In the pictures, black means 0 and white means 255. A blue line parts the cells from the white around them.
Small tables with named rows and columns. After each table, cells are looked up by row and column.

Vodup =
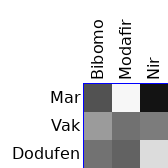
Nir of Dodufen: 220
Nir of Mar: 19
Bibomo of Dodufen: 114
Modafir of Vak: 113
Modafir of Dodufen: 98
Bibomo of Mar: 82
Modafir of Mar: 247
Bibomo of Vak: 155
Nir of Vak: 124

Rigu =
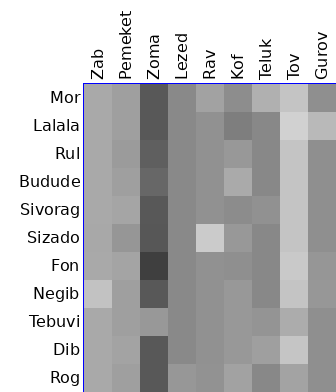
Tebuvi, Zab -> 169
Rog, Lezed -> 151
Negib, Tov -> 196
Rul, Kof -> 152
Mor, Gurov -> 143
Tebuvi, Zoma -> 152
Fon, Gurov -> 150
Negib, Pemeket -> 159
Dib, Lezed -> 137
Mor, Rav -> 162
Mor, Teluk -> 176
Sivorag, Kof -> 140

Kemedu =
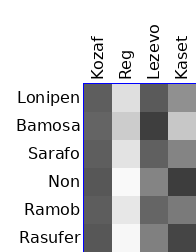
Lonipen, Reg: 223
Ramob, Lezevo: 101
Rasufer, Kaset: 69
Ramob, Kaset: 122
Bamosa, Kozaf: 100
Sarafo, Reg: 227
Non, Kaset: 61
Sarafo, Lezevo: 96
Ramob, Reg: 231
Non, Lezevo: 132
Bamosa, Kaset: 199
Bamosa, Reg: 204
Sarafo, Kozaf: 94
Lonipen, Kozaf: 94
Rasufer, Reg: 247
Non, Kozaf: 87
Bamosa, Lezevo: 62
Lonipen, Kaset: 144

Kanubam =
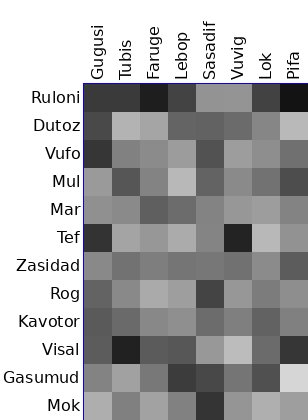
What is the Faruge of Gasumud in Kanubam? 120
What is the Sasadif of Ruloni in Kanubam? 147
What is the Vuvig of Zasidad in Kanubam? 113
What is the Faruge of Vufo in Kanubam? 139
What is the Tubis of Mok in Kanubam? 128
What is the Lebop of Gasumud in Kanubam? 60
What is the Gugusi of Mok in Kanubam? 174
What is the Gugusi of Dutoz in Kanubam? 73
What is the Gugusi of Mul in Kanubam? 154
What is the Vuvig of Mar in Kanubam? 151
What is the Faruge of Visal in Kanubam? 91
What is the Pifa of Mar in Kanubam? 131
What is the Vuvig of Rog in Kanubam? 151
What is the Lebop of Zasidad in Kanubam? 117
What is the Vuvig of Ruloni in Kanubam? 148
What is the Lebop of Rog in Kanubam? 158
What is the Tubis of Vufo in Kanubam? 129
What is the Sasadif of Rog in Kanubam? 68
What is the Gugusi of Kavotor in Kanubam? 90
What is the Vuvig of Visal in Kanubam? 188

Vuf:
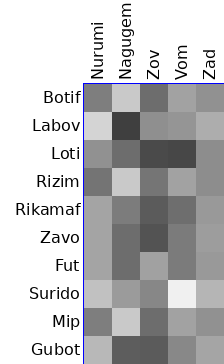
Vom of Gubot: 136
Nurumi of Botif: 126
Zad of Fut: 153
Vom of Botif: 162
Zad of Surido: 181
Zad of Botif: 145
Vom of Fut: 123
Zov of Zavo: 83
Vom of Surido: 240
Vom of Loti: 71
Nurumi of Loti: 145
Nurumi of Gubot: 184
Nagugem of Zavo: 109
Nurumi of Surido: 193
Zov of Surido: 135
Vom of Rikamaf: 110
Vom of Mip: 162
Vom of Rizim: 162
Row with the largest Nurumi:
Labov

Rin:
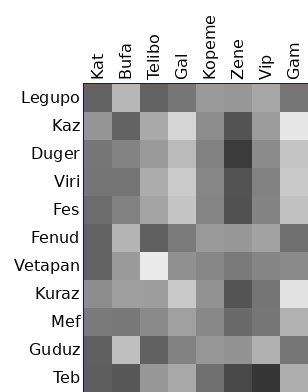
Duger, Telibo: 154
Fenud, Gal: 123
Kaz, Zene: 83
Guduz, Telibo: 97
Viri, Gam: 201
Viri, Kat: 117
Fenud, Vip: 162
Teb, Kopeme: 111
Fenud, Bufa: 180
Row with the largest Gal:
Kaz

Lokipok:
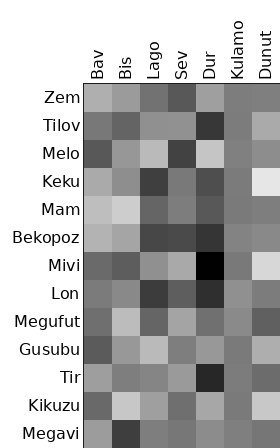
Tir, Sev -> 154
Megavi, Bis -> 62
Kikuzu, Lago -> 159
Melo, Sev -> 66
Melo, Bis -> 151
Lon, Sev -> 94
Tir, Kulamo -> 124
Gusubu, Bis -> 152
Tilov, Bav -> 120
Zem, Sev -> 88
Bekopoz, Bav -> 179
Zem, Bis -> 155
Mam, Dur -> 88
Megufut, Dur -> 112
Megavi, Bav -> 156
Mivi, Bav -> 106
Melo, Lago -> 186
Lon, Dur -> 47
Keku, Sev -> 121
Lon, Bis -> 137
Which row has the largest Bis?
Mam

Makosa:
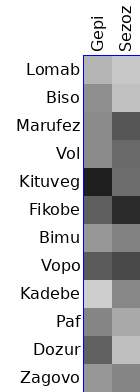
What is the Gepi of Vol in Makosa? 138
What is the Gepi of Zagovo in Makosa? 150
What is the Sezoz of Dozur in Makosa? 191
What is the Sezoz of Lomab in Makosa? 200
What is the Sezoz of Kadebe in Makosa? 135
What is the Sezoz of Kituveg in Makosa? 109
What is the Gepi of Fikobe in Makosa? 95
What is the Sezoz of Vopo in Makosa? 73
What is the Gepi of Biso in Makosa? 143
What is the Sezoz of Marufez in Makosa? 86
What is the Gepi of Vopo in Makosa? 91
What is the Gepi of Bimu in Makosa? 150
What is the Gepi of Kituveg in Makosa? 30
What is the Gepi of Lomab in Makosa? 180
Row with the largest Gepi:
Kadebe

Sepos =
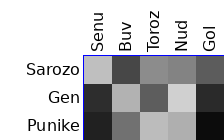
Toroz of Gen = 93
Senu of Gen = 45
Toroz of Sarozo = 140
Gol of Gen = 42
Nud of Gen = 208
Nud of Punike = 175
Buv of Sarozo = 71
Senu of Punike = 33
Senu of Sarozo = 191
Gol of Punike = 12
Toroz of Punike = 188
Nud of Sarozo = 131
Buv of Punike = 113
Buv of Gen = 178
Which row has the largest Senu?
Sarozo

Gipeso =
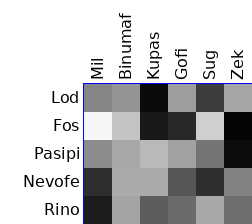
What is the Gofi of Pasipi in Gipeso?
161
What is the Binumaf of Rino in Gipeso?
164
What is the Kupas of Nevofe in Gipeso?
170
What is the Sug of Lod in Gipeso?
61
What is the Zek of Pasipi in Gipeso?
12
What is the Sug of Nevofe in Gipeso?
47
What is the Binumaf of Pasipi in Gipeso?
167
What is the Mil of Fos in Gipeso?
246
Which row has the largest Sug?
Fos

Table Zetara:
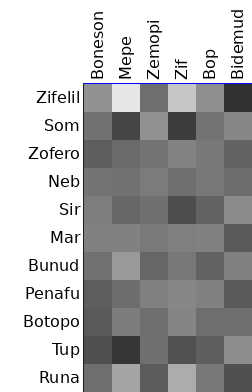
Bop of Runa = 120
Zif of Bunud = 119
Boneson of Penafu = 93
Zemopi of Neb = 123
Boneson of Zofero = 94
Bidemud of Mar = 89
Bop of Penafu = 129
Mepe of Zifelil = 230
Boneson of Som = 113
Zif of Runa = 172
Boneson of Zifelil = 146
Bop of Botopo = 110
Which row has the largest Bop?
Zifelil

